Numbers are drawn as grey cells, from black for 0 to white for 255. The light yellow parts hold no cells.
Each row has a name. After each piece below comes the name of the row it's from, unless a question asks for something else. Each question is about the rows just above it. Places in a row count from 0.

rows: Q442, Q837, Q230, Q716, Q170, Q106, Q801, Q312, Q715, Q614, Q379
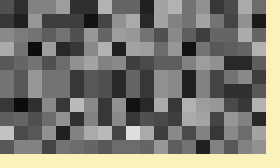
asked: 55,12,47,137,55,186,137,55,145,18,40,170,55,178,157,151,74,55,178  Q312
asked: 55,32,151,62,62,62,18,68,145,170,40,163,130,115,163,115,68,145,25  Q837
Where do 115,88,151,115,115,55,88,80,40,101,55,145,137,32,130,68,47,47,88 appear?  Q801
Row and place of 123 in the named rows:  Q230, 1

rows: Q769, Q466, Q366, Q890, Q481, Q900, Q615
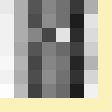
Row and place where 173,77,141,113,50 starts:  Q900, 1
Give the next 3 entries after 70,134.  119,37,179
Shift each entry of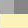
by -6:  167,128
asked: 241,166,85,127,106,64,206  Q890
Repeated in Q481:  179
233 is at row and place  Q769, 0
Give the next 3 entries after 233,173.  85,134,113

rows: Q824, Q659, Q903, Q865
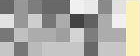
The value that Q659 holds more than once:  172
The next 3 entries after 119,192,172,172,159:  212,125,172
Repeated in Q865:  198
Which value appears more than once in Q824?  104
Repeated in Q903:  172
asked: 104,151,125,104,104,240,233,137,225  Q824

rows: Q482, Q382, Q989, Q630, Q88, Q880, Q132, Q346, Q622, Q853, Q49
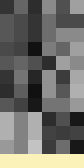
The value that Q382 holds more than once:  74
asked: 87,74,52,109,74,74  Q382
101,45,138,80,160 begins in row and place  Q482, 1
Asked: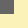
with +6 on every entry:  107
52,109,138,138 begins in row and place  Q989, 2

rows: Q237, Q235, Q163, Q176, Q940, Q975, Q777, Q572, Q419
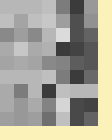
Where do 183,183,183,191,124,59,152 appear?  Q237
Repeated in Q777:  183
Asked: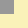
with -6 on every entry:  146
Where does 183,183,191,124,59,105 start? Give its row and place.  Q975, 1
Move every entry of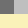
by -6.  105,185

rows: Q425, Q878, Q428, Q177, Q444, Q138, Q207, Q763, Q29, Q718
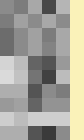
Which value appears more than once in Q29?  206
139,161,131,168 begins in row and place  Q177, 1
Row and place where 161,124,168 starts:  Q428, 2
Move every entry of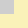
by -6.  200
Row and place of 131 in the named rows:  Q177, 3
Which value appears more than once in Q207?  174

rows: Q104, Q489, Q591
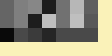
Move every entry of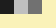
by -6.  23,185,107
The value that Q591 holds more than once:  73
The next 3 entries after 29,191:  113,191,88
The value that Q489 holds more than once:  191
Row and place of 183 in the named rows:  Q104, 5
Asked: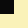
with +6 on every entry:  15
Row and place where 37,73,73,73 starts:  Q591, 3

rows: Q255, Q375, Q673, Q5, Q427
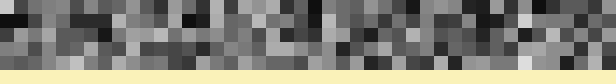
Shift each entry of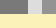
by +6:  127,127,227,153
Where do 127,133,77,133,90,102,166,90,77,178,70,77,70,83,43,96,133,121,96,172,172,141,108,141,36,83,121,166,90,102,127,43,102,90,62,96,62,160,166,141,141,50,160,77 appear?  Q5
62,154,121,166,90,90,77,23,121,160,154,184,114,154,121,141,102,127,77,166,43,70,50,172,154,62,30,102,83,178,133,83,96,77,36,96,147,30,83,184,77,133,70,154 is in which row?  Q673
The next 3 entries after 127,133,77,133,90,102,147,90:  50,154,108

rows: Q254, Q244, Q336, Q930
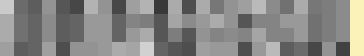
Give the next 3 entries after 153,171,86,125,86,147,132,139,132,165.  132,132,153
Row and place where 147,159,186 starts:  Q254, 16
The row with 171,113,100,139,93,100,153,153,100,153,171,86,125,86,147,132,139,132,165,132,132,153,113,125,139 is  Q336
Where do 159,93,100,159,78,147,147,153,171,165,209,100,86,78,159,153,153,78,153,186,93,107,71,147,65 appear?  Q930

